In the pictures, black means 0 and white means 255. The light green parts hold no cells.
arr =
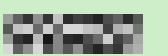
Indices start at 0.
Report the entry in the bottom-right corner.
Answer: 176
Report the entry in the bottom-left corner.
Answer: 215
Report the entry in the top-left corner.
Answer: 155
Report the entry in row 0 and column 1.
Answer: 97
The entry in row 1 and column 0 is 88
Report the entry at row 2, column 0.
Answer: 155
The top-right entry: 88
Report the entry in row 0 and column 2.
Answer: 53
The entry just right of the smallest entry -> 135
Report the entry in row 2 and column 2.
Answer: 35
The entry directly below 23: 77
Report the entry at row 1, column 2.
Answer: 206

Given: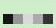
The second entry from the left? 149
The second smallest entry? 52
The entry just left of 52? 171

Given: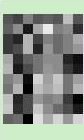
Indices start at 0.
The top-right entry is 86
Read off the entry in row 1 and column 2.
26
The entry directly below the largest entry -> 128
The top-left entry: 86
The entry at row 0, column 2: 128
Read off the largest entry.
233
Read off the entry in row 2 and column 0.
58
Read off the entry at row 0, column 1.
67
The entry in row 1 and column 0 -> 97
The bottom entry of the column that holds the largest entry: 168
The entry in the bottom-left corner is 97
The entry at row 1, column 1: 140
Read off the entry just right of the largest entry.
128
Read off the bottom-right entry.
210

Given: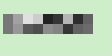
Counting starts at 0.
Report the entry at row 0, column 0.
119
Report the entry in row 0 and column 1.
161
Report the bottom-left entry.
119
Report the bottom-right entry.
107
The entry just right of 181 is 45

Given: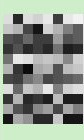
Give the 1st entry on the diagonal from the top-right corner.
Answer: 242
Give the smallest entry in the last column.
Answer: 21
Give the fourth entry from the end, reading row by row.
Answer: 40
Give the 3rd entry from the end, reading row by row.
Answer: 198
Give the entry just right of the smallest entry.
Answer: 168
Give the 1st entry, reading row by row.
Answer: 221
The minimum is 12
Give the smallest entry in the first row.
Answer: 40
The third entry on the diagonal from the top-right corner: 157
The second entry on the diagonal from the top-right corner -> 126
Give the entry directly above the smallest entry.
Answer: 221
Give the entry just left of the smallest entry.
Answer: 52

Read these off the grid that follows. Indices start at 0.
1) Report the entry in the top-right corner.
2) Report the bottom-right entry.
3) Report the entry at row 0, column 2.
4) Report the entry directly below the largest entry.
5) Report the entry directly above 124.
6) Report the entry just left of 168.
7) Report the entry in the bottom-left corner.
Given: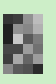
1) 188
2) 43
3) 145
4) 71
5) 177
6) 62
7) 135

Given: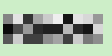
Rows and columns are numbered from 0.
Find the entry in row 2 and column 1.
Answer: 203
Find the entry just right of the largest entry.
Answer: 21
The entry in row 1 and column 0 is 11
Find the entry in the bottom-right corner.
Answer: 141
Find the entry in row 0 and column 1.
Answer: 227
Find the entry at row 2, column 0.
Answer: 87
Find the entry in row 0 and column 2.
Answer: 52

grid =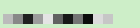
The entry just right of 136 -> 32
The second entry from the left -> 136
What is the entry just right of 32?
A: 156

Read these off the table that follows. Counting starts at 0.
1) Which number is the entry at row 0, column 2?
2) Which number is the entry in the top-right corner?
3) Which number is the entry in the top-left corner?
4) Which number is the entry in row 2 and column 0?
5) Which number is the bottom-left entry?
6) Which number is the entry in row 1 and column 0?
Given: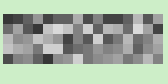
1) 97
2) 162
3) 55
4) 184
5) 76
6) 109

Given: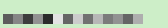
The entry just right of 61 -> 146
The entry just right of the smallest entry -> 227
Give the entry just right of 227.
101
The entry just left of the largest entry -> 43

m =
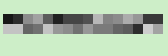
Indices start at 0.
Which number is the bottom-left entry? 195
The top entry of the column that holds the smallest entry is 23
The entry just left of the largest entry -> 45
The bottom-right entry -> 162
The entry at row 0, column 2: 140
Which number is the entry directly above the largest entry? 57

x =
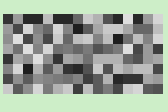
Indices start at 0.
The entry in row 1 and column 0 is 154
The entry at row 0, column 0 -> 52
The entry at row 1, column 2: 213
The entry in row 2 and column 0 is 142
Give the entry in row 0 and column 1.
154
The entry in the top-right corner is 213
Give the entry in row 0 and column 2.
40
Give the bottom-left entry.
201
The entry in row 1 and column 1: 72
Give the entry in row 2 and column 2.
72
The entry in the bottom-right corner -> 82

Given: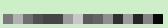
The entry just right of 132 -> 8
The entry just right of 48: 155

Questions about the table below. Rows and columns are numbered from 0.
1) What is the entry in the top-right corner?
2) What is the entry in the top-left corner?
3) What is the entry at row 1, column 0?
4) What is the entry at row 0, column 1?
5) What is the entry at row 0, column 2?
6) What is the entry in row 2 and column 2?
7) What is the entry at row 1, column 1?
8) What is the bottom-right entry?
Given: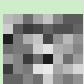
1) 91
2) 185
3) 205
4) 174
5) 110
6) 174
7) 91
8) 145

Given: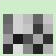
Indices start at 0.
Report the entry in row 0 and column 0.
103
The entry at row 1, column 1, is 209
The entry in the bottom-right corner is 176
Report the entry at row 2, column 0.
157
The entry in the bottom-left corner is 47
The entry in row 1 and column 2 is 197

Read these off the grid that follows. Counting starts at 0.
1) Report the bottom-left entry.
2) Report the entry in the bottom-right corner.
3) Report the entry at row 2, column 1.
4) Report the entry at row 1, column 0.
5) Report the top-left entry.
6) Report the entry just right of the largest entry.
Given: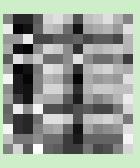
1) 130
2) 212
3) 151
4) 235
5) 130
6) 100
